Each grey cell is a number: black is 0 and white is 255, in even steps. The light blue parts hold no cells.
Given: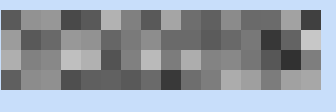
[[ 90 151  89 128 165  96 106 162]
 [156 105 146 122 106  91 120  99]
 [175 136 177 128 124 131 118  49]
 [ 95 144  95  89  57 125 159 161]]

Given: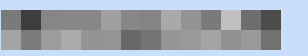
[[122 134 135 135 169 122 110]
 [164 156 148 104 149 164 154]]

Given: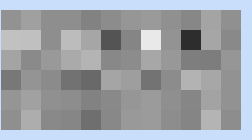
[[146 142 130 150 144 164]
 [193 142 166 133 147 166]
 [164 153 180 140 152 125]
 [120 139 105 158 140 167]
 [149 144 130 150 143 163]
 [143 137 111 153 141 180]]

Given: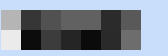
[[181  81  97  89]
 [235  60  11 109]]

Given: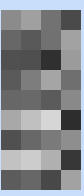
[[139 114]
 [103 113]
 [ 80  48]
 [ 90 165]
 [103  91]
 [168 214]
 [ 80 122]
 [194 176]
 [ 92  72]]

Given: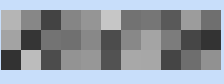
[[181  67 149 114  89 111]
 [163 115 136 136 124  51]
 [ 50  76 151 168  69 145]]

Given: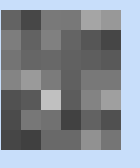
[[ 99 121 165]
 [125 128  86]
 [116 104  94]
 [132 123 120]
 [ 81 192 131]
 [ 75 113  98]
 [ 70 105 145]]

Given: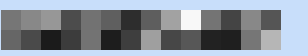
[[118 151 114  45 162 116 136]
 [102  27 115  62  71  34 118]]

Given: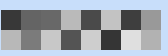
[[ 56 104  74  62]
 [184 200 206 223]]
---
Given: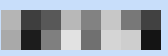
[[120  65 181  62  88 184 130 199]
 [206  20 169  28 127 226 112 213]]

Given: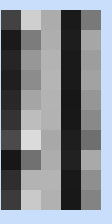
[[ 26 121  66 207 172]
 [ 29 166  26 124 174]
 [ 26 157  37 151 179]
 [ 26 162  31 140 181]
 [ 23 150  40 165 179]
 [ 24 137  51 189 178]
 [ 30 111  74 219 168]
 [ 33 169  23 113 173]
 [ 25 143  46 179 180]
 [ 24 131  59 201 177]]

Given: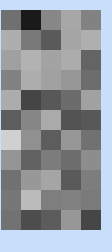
[[167 130 112  26 135]
 [165 175 174 121  90]
 [172 100 160 178 163]
 [151 109 130 174 161]
 [108 161 172  69  88]
 [ 83  88  93 134 170]
 [151 113 208 144  93]
 [109 141 149  98 124]
 [ 90 125 113 152 165]
 [129 122 119 187 126]
 [151  70 114  77  92]]

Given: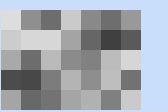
[[110 153 221 143 109 202 137]
 [ 64  90 204 215 215 164 102]
 [188 214 169 109 186 139 129]
 [190 114  76  72 124 180 142]
 [128 202 165 104 115 165 177]]

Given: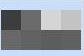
[[213 195  61 107]
 [ 93  96 104  98]]

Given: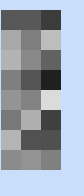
[[ 88  60  87]
 [126 189 168]
 [137  98 179]
 [ 84  32 127]
 [131 219 148]
 [175  64 120]
 [ 81  80 180]
 [147 128 139]]

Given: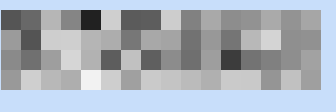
[[147 166  85 104 182 133  33 207  91  93 205 129 169 141 146 170]
 [143 145 155  84 206 207 181 173 119 168 164 114 152 117 184 212]
 [142 162 138 112 158 214 178  93 193  95 140 111 158  60 115 128]
 [193 159 153 207 184 174 242 206 160 202 196 187 176 202 201 149]]
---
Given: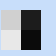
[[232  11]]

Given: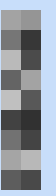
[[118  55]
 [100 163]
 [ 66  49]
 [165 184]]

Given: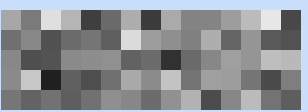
[[112 136  81 107 117  95 219 157 143 128 174 101 149  89  82]
 [138 199  32  96  78 112 169 139 195 115 160 157 117  75 126]]

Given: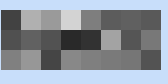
[[ 80  97  82  41  50 163  85 120]]

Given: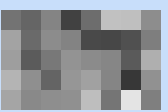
[[163 106 140 131  73  71  80 126]
 [180 143 100 150 161 133  55 145]]

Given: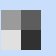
[[224  49]]
